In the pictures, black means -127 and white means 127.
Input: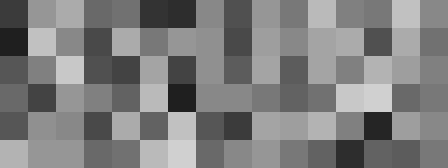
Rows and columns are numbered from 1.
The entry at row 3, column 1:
-41
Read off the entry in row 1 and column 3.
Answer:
43
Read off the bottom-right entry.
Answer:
-7
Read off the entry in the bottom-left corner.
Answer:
51
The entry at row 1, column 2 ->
22
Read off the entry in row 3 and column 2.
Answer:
0
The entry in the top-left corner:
-68
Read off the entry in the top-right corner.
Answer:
8
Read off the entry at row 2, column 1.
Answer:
-96

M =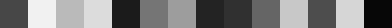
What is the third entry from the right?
-50
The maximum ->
113
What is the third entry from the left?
58
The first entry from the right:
-120

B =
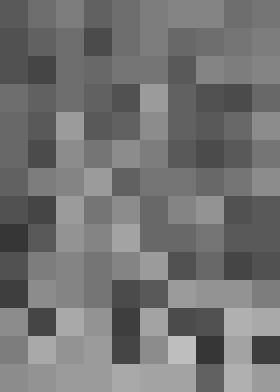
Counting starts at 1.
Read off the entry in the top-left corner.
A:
-38
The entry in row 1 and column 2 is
-17
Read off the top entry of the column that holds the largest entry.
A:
4
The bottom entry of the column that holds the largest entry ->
35
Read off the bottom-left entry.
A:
12
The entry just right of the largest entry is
-73
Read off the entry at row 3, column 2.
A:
-58
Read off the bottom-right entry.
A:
27
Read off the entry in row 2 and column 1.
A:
-46
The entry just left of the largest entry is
12
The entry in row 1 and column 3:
-2
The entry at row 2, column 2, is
-30
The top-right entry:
-10
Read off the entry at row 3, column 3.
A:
-17
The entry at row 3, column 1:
-46

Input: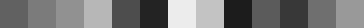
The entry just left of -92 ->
-50
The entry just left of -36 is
-99

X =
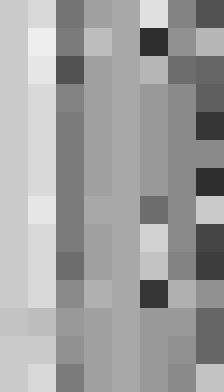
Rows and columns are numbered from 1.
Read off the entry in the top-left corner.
74
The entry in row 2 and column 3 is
-4
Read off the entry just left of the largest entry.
74
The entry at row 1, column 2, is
89
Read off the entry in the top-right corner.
-45
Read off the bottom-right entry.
67
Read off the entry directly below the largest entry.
102
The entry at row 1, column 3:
-11
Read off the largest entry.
110
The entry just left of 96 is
40
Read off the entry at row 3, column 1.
74
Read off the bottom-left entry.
74

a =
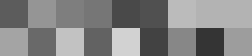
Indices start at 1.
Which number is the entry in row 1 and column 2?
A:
21
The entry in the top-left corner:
-35
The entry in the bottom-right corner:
29

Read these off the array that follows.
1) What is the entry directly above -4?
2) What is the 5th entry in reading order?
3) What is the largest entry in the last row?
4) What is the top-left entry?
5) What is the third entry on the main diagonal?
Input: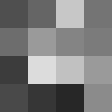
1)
-11
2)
-18
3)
11
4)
-48
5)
65

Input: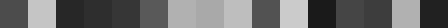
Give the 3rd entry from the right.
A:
-66
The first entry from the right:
-94
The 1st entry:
-51

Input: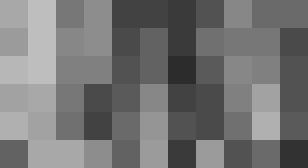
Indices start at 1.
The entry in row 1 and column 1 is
40
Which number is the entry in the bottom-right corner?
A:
-77
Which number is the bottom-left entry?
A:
-29
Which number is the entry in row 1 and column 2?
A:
62
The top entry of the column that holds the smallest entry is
-69
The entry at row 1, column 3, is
-8
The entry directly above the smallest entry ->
-69
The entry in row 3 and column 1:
55
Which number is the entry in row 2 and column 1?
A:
27
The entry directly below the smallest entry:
-61
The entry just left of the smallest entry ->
-29
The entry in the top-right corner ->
-21
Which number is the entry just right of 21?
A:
-45

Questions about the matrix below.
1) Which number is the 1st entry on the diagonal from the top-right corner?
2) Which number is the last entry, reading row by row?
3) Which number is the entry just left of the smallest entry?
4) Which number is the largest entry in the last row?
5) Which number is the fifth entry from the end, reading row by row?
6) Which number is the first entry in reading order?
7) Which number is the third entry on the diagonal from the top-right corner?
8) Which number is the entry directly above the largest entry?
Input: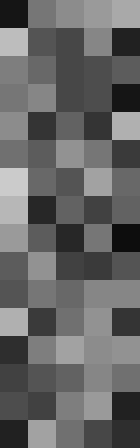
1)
41
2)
-81
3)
-9
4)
34
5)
-94
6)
-106
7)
-56
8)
-15

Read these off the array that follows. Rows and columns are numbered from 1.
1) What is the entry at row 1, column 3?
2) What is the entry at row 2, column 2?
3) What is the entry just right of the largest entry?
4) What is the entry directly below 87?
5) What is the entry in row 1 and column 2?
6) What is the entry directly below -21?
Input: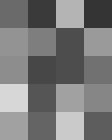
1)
52
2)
-1
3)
-42
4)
33
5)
-69
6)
19

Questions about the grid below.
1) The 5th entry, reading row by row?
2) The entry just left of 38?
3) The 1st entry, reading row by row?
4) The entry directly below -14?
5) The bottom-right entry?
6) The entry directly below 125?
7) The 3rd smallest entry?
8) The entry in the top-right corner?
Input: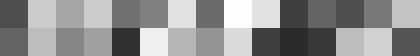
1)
-14
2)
76
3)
-49
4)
-78
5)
-42
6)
90
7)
-70
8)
68

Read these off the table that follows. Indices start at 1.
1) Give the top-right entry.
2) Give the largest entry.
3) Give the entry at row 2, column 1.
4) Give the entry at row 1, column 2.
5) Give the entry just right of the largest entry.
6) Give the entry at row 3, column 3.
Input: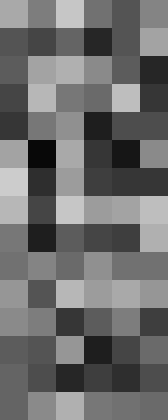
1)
4
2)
76
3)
-43
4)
-2
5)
-81
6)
48

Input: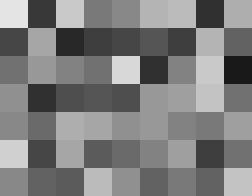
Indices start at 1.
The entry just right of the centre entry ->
24
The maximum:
100
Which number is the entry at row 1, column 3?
73
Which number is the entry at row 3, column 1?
-14
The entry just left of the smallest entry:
73
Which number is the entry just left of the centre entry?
-42
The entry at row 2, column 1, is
-57
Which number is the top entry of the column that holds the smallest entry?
46
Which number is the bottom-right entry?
67
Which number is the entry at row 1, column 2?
-71
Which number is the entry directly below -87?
2
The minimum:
-102
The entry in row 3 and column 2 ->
24
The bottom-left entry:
8

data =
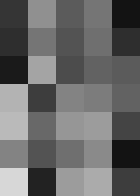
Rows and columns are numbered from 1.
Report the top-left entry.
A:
-74
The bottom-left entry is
87
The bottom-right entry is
-66
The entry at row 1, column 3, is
-36
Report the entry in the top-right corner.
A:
-108
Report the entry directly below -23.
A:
-44
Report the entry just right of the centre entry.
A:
-3
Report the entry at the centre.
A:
3
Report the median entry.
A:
-23
